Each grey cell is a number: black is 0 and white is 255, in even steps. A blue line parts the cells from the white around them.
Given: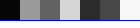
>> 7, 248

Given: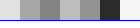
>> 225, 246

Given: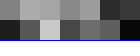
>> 130, 8

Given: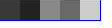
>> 57, 205

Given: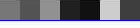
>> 119, 63

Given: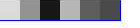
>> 219, 74
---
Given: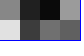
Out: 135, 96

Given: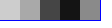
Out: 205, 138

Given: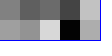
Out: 129, 173

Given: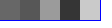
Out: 103, 202

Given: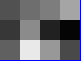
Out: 81, 73

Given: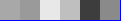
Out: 168, 138

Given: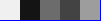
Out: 240, 157

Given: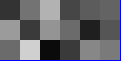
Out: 51, 122
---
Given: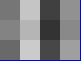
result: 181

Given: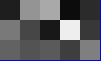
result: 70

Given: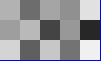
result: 185

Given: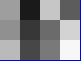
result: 55

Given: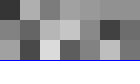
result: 101

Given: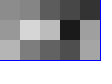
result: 214
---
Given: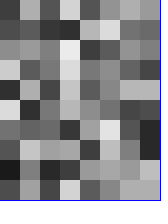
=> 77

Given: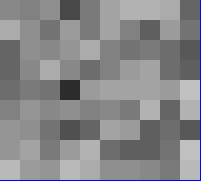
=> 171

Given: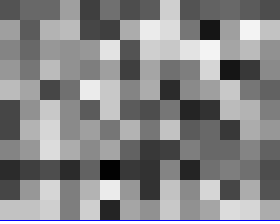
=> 159

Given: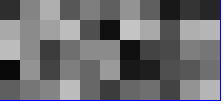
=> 169

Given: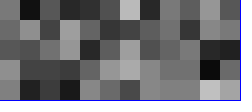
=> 106

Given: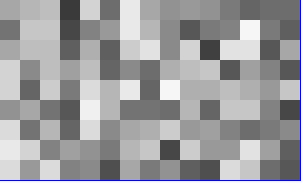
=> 115
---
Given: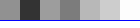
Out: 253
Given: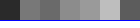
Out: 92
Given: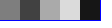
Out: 22
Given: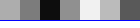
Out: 89
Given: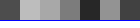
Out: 65
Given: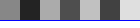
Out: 223
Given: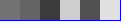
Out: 224
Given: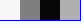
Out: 176
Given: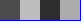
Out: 171
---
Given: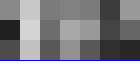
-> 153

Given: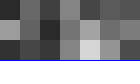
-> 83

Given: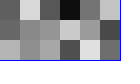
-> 195

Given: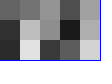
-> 161

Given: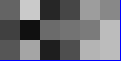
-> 136

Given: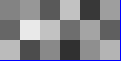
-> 158

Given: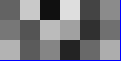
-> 139

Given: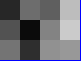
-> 189
